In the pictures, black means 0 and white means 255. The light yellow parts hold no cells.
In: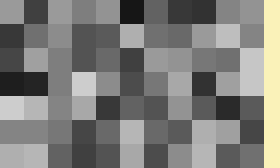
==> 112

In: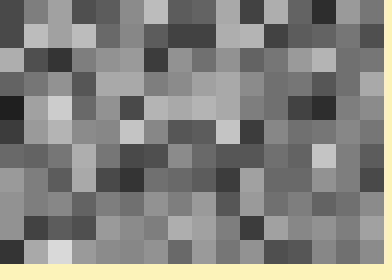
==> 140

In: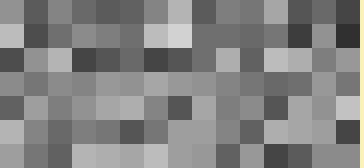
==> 139

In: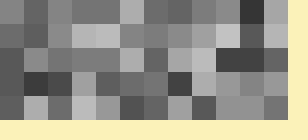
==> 116

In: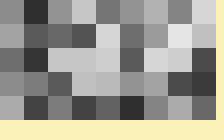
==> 104

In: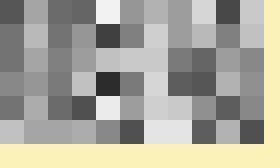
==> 80

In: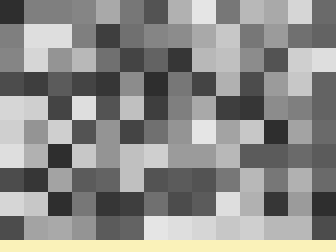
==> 76

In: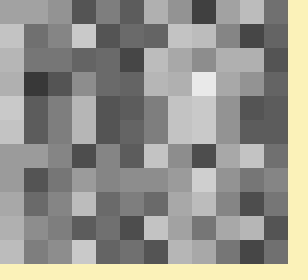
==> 112
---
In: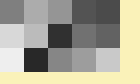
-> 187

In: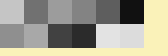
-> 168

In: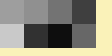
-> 49

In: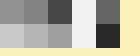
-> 181

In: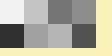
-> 160

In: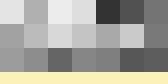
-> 187
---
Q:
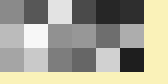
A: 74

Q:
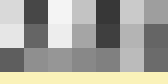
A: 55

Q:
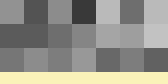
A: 186

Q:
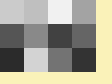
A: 191

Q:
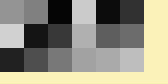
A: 203

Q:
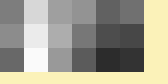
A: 147
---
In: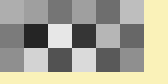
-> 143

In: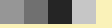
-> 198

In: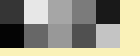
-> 196

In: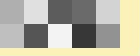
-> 146

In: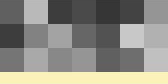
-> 192

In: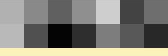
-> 40

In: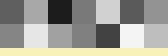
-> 189
